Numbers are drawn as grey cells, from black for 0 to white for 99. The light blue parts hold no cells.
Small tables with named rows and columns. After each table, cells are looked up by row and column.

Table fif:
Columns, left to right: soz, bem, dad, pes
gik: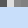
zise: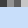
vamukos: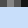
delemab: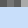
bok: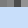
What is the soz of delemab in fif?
35
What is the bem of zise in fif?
57
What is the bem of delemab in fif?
46
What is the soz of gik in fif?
34
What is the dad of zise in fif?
37
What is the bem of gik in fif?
86
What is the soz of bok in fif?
48
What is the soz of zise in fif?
24
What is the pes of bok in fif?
57
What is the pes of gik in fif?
50
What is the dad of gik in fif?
53
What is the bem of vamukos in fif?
52
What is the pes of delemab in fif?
66
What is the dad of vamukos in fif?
33
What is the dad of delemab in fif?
37
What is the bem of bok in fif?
52
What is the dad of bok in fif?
30

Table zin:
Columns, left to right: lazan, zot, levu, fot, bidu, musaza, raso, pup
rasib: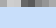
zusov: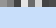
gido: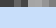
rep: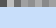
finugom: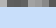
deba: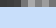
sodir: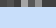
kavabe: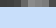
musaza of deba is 50
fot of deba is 46
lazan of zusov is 58
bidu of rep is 56
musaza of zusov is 83
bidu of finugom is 63

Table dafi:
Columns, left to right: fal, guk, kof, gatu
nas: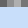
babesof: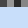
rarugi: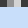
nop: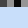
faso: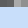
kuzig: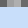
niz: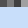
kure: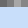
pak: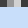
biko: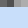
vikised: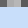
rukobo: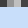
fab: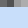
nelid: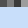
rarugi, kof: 82
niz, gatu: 62
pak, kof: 81
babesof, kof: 17
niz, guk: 48
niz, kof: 25
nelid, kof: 23
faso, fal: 36
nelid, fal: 31
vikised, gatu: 35

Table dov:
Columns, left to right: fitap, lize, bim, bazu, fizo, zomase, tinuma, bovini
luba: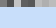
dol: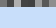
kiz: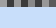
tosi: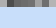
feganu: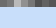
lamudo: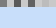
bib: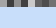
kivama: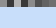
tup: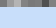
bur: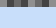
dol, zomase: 61
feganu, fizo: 46
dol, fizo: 25
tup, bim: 70
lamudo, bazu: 78
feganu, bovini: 33
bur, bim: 41
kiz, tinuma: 59
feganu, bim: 72
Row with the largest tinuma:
lamudo

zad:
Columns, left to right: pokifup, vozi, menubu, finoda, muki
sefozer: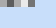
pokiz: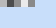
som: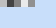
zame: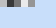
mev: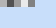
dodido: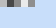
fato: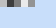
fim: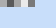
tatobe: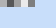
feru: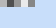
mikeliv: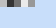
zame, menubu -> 46
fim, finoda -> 91
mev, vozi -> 32
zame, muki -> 58
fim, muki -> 47
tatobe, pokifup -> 69
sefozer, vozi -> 36

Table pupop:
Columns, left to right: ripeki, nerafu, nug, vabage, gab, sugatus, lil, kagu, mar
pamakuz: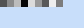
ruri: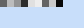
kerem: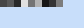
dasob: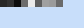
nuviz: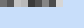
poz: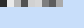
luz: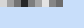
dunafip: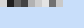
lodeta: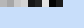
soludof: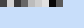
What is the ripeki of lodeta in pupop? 71
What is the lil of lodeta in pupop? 88
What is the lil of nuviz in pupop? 52
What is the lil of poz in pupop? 49
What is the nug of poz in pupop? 71
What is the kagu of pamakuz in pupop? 92
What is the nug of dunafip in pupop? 39
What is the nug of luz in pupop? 45

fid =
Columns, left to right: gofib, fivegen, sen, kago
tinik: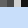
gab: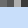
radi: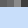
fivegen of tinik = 28
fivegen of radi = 41
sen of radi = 54
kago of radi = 24
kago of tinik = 8
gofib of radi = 37
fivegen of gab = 33
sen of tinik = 81
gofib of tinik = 38
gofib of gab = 42
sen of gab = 68
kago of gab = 23

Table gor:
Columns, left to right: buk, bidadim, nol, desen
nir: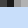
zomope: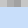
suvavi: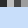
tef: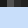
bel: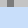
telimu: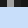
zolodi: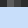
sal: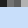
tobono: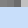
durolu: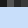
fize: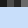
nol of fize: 15
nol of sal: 37
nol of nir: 59
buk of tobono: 50
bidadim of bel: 48
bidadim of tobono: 48
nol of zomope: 63
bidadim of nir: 10
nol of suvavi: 28
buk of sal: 12
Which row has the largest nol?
bel

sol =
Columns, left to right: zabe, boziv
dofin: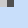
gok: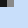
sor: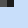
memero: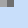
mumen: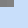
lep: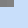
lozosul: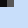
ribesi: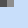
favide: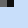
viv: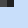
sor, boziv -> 11
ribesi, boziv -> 55
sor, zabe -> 32
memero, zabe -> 64
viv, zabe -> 28
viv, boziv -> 13
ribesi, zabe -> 31
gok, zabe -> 9
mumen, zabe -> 49
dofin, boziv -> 31
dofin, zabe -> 79
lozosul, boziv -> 34
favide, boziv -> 6
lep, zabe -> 49
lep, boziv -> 50
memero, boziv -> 43
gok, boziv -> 53
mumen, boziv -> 50
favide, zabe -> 40
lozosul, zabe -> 5
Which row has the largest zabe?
dofin

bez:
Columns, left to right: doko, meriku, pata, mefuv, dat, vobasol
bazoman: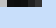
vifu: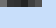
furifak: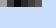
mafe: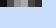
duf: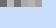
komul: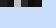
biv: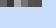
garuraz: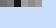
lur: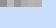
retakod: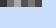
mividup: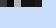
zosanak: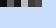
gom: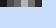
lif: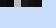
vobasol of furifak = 35
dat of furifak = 25
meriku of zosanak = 38
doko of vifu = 43
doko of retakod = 20
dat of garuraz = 55
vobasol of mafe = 18
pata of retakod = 66
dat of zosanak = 24
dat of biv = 32

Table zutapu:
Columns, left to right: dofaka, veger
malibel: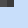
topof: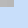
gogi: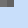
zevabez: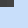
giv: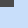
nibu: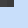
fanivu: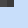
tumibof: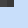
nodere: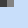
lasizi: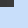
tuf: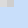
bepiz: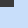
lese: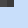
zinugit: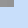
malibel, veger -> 23
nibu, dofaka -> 25
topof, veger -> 71
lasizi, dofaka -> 22
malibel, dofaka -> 30
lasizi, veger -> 23
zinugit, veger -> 57
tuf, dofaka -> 85
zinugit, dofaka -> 58
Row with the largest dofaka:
tuf

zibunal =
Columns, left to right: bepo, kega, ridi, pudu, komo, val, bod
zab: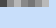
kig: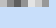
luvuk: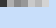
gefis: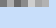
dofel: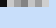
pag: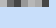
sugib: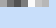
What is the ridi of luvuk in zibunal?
53
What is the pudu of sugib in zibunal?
48
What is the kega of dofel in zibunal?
78
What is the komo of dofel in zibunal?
76
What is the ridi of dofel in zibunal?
63
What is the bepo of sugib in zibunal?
65

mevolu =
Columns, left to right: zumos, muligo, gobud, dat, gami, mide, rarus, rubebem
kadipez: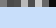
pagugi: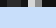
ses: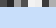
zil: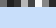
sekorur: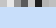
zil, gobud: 20
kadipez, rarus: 40
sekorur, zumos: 76
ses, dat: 31
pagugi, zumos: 8
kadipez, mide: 79
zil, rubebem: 16
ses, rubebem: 68
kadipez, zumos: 48
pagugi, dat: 8
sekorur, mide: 12
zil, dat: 71
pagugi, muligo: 17
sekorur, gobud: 59
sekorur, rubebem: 74
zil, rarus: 52
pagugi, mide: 55
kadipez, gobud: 31
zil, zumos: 43
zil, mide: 96
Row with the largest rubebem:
sekorur

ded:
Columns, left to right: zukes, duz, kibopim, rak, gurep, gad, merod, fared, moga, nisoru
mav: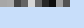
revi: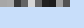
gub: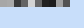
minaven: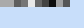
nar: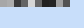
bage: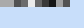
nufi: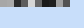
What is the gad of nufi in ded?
40
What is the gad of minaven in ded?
40
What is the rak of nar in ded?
39
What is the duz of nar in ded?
67
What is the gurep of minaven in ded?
90
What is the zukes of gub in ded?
65
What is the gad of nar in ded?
40
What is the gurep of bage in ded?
91
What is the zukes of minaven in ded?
66
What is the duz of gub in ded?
66
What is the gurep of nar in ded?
83
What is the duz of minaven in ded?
66

